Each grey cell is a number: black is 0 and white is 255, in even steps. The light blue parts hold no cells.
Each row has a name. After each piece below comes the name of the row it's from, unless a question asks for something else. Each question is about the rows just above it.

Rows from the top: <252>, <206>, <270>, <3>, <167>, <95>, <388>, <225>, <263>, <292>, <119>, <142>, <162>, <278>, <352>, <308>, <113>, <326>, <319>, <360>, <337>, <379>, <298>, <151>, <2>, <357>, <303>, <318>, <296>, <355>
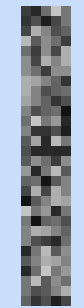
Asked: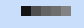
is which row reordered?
<119>
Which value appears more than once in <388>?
[141]
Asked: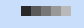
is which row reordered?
<113>
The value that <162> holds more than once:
[52]
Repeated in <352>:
[40]
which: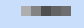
<263>
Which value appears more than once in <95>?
[174]

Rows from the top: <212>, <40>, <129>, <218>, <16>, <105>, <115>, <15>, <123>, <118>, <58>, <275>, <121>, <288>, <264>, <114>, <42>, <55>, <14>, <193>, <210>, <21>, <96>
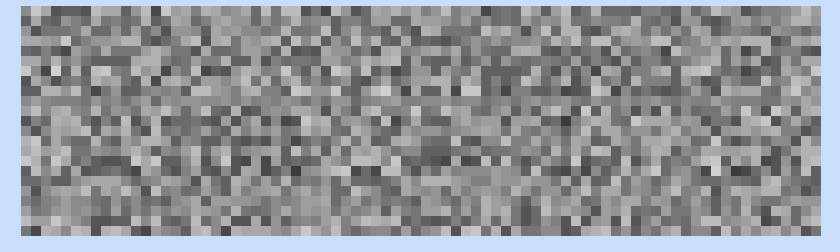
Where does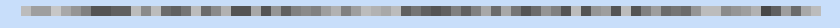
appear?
<21>
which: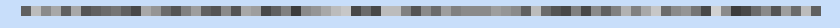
<42>
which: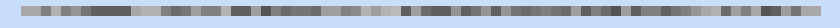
<105>
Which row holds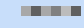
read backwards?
<264>
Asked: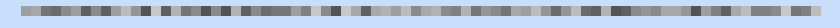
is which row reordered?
<58>
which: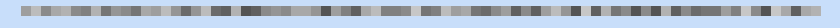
<58>
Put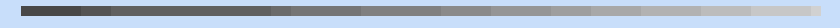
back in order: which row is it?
<123>

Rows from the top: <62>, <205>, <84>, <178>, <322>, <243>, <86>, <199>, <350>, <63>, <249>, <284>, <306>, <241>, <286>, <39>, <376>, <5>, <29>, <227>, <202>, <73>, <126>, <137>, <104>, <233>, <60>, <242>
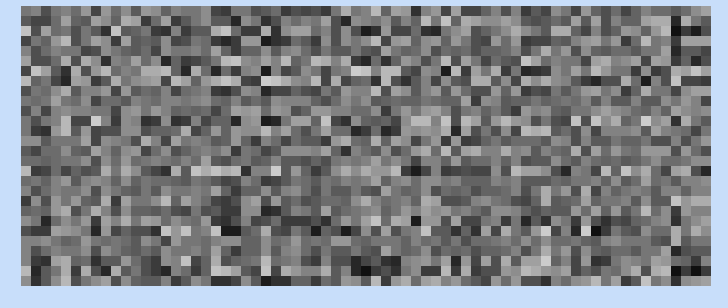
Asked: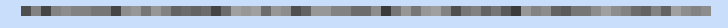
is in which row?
<249>
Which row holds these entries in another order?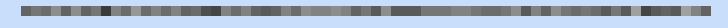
<5>
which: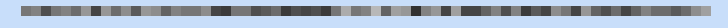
<62>
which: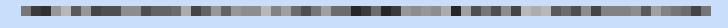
<306>
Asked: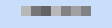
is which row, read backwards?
<243>
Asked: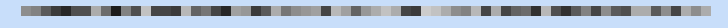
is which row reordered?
<199>
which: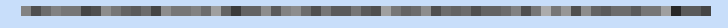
<322>

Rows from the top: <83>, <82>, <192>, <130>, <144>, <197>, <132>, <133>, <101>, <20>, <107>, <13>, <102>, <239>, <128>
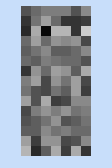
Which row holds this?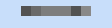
<83>
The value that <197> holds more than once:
[106]
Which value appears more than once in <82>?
[52]

